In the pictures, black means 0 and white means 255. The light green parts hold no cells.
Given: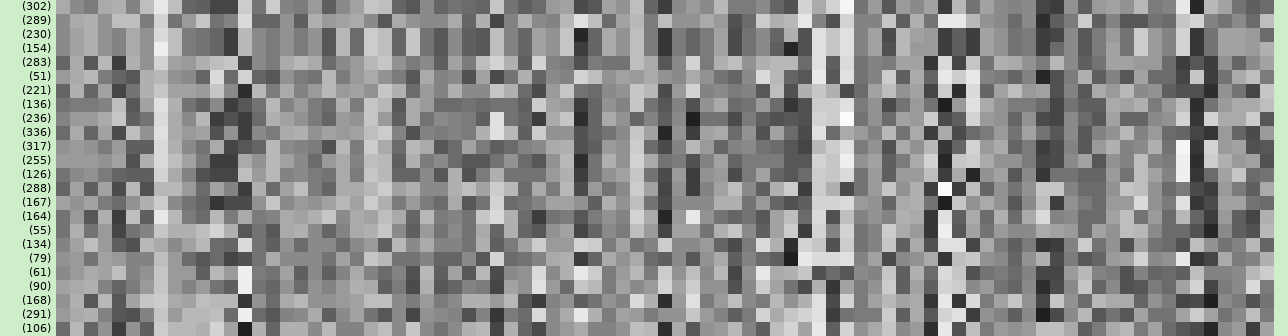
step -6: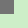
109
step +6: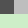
87	196
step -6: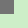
109
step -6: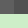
89	75
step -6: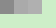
132	164	170

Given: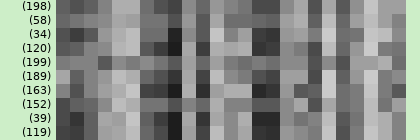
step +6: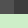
87	67
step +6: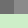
116	144
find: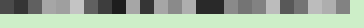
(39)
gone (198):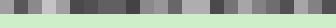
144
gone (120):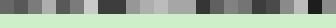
180

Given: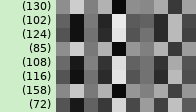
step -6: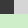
51	207
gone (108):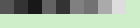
106

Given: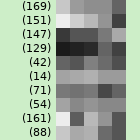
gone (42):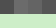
128
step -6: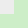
231
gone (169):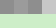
100
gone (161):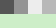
93
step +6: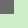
113

